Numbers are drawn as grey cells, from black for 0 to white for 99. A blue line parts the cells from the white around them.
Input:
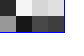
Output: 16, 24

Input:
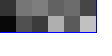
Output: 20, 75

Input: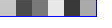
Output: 77, 66

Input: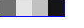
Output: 44, 8

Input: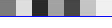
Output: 48, 93

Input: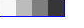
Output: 96, 21

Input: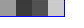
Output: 60, 79

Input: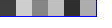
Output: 24, 67

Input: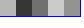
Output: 71, 57
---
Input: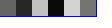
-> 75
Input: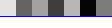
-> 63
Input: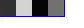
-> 2
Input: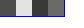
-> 22
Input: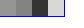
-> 20
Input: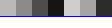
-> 30
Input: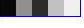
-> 17
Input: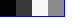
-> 96
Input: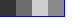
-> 80
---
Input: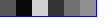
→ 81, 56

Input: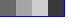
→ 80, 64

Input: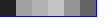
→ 76, 69

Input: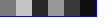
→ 76, 59

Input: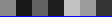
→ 75, 60

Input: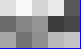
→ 97, 91

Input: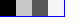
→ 95, 78

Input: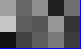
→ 77, 62

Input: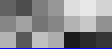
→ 90, 86

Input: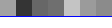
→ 76, 63
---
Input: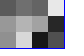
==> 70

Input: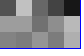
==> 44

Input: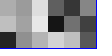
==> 8

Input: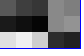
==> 2

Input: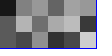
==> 66

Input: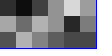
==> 57

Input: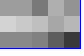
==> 74

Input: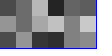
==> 75
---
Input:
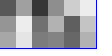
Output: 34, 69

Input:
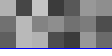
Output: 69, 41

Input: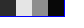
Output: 17, 3

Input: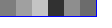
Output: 49, 42

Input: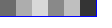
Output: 42, 20

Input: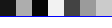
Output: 8, 79

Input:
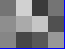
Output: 45, 59
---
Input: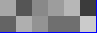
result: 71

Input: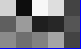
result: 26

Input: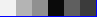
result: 37

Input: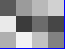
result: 91

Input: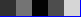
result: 83

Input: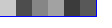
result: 23
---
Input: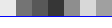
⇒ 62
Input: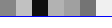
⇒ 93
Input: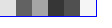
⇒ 95
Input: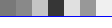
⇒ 93
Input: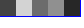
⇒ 15
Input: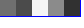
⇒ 19
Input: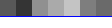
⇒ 41
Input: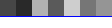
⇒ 58
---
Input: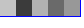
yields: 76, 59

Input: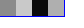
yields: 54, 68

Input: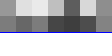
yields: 59, 51

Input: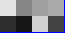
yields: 88, 26

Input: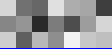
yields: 83, 74

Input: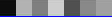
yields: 5, 62

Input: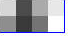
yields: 83, 99

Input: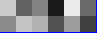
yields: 79, 25

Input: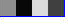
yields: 55, 25
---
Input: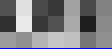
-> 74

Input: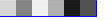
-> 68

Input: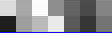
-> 35

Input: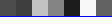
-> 11

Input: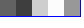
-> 80

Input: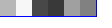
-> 22
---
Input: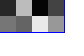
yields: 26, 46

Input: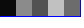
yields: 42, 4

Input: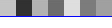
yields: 62, 76

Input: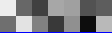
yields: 36, 43

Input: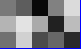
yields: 85, 44

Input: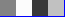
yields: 75, 51

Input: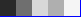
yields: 95, 16

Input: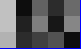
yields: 41, 69

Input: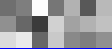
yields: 72, 85
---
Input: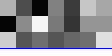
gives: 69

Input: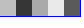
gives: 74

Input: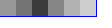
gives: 59

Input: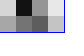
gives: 83

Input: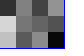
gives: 19

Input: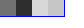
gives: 44

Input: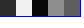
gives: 17

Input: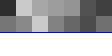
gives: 18

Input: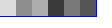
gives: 85

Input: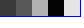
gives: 22
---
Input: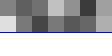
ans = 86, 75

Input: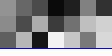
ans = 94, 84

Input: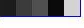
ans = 82, 31

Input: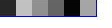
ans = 75, 64

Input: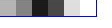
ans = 99, 86

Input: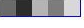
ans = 84, 70

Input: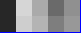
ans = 83, 80

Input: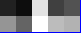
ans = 99, 88

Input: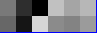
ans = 83, 75

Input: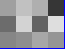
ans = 86, 82
